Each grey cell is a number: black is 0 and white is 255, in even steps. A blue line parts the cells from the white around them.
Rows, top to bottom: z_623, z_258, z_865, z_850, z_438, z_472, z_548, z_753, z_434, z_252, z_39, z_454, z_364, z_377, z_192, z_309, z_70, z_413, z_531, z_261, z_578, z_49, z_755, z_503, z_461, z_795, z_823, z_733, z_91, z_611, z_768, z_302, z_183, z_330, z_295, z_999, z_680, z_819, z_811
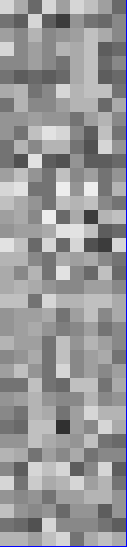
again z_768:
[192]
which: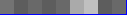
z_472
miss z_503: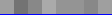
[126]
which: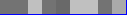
z_733
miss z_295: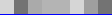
[203]

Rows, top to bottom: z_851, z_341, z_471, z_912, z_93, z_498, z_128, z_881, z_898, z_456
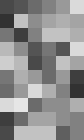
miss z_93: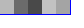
[206]
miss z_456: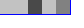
[95]

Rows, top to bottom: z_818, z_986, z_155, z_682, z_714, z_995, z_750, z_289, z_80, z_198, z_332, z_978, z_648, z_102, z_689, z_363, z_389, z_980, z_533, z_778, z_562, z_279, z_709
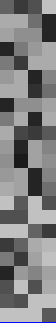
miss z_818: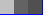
[58]
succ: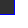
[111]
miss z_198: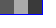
[70]
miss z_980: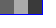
[183]
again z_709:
[193]
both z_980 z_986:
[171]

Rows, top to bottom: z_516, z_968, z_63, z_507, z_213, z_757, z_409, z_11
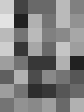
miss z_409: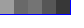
[45]
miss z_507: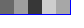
[197]
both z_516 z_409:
[105]

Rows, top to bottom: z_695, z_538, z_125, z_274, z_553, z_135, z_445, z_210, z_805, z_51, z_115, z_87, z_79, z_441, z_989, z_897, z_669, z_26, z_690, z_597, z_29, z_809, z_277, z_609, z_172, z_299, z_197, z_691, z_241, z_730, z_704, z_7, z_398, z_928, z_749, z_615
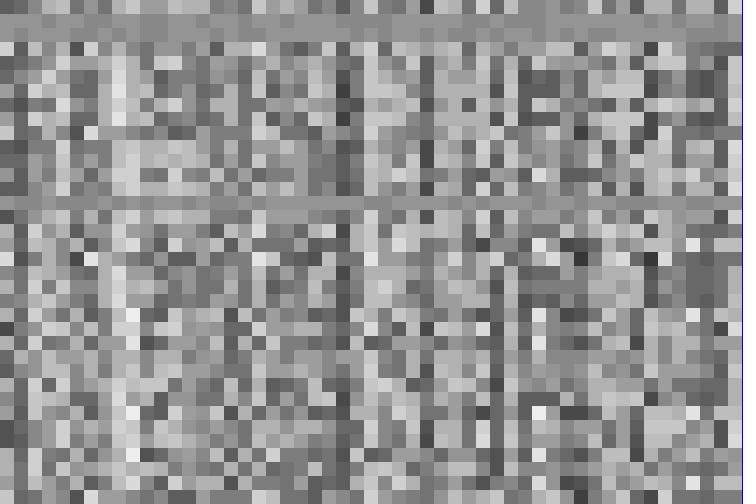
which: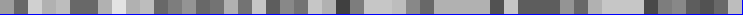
z_445
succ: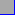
[104]

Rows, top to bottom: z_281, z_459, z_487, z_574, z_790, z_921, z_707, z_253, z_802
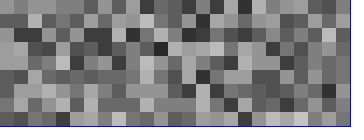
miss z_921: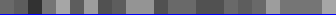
[177]
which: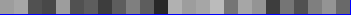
z_574
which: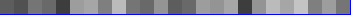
z_802
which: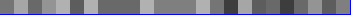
z_253
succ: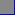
[93]
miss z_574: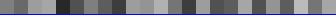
[72]

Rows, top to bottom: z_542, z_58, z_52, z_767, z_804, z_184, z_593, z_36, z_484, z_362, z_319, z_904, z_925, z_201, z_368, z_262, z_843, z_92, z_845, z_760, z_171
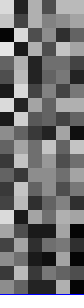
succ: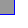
[78]
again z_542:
[186]
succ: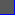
[99]
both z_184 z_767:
[78]
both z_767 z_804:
[176]
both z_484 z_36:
[99]

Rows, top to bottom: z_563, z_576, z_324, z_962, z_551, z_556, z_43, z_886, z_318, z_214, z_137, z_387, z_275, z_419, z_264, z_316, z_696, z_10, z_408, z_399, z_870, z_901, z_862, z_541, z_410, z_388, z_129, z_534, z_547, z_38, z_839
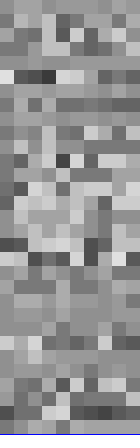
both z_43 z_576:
[163]
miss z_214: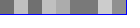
[132]
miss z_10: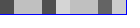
[89]
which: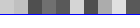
z_408
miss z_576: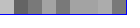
[182]
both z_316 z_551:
[144]

